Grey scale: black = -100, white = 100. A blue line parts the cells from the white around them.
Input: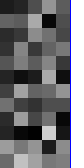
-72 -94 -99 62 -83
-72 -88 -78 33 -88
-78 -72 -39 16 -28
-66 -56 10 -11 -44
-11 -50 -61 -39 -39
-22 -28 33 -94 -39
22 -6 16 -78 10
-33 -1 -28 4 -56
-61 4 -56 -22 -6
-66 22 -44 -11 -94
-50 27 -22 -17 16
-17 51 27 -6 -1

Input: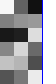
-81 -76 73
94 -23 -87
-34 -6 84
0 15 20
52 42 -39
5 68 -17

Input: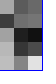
27 -76 -87
44 -58 -41
32 -29 -18
-52 -13 -8
49 4 77

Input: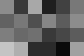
10 -55 32 -76 -49 -6
-1 -18 -12 -55 -44 -28
-23 -6 -38 5 -28 10
54 37 -66 -66 -92 26

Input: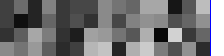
-50 -88 -72 -20 -55 -38 -61 8 -44 2 14 8 -38 -20 14
-61 -26 31 -3 -61 -77 26 20 -9 -32 37 -94 65 -55 -20
-50 -15 -72 2 -55 -44 -44 8 -9 -20 31 31 -83 -32 48
8 -9 20 -26 -66 -50 43 53 -72 37 59 -3 -38 14 -66

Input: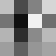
-9 -88 89 -14
41 -65 8 46
51 -42 2 68
24 -25 18 29

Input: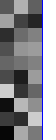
-42 -77 22
-53 -65 61
61 -59 -20
27 -48 -71
-65 -15 1
-20 -10 1
-37 17 22
-95 33 -5
-31 39 -25
-89 44 12

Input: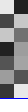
82 -74
23 -34
56 -11
-74 23
-34 29
-46 56
-58 82

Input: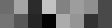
-9 -32 -71 -98 35 17 -61 -43
-15 29 -66 52 2 23 12 -43
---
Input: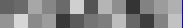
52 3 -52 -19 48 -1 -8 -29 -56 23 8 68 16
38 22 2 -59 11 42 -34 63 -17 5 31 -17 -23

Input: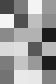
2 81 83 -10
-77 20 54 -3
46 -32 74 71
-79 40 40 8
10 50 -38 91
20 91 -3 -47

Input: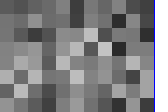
-53 17 -61 -33 -11 21 -1 -50 -29 -7 15
28 -3 29 -21 -4 11 -12 -41 -14 46 -22
28 -47 -15 15 3 48 -5 -8 42 -15 37
5 42 -9 12 -4 3 44 -29 20 33 3
-2 -3 -67 53 -32 44 16 -21 18 8 2
-63 -7 -4 -38 49 7 9 -36 -53 -30 -8
-44 6 -65 -11 0 -50 -12 -15 13 -15 -9
-50 -40 2 -20 -6 -52 0 -17 -24 -36 -29

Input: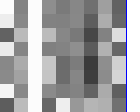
-11 38 42 19 87 -19 98 47 -27
-25 34 -22 3 -2 8 98 7 92
67 10 -51 5 -15 54 98 27 8
63 11 -54 -3 -16 55 98 34 7
-19 40 -28 12 3 0 98 4 84
74 2 -44 -5 6 47 98 46 -23
-19 36 -26 7 1 2 98 7 86
-23 25 -12 6 -4 11 98 3 98

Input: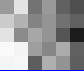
-26 15 37 -27 94 92
-24 35 5 24 91 96
-78 -33 16 31 9 78
-25 -11 16 3 40 59
-38 -24 20 -10 78 21

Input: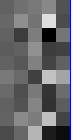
-90 -78 42 -19 -41
-47 50 -3 8 -22
-27 -61 4 -35 -25
-15 -59 -5 -39 -18
29 52 -50 -18 -5
-24 -47 1 -32 -23
-49 -52 14 -24 -28
-8 -100 -2 -53 -23
-40 74 -10 12 -19
-36 7 -5 -12 -23

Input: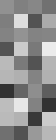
44 20 -36 -12
59 -56 40 46
-61 2 81 48
-26 11 -21 -61
39 3 38 43
42 -35 -4 46
84 -5 59 -35
4 3 15 3
34 -35 74 -1
-11 6 0 14

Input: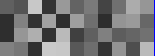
46 -39 15 -60 -14 -31 56 58 -62 -7 1
-11 -21 -27 0 -25 -50 46 -61 37 18 -64
-19 21 16 -65 -13 24 -64 26 -61 2 -64
18 35 -12 -47 -4 -22 20 -60 57 -34 -25
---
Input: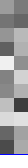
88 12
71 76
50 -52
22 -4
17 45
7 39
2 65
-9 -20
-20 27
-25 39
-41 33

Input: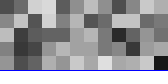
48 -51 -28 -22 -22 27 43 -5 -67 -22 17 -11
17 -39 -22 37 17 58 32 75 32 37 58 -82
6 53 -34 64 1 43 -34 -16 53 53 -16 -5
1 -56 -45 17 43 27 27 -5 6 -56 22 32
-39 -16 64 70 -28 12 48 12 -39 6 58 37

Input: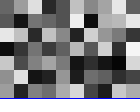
81 51 -68 51 7 -73 63 18 -4 -58
57 -41 1 29 -4 -84 -63 -84 -96 69
23 -73 1 -14 34 69 -47 -78 57 34
13 75 -84 -73 18 -78 -14 -25 -63 -47
-20 23 75 -68 -36 51 7 29 81 -25
-31 -84 -9 -20 -36 87 -90 40 45 81
-90 -58 -9 -53 -25 45 -31 63 -63 92

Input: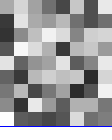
99 -28 -33 -44 -33 72 -12 -1
78 -22 15 27 78 -28 4 83
33 67 27 -12 -44 56 -38 83
9 -60 83 21 -28 39 39 -7
-7 45 -44 -7 27 -66 -33 89
-22 -55 45 62 50 56 -66 67
-33 94 72 39 -55 45 56 21
-55 78 33 21 45 -12 -38 -12
-60 9 50 89 72 4 62 67

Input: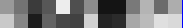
58 5 -78 -22 -44 -49 64 -72 -66 31 47 75 70
20 -10 -54 -32 86 -38 10 -84 -84 -5 41 -16 36

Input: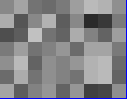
35 -33 7 40 -27 7 -67 -56 -4
29 -27 2 18 -22 18 -50 -45 12
12 46 -22 12 2 18 40 46 -16
7 29 -10 -16 -4 24 46 40 12
-4 24 -10 2 18 -16 29 29 -4
-16 35 -10 12 2 -10 40 46 -22
-39 -27 51 -10 -22 35 2 -22 24
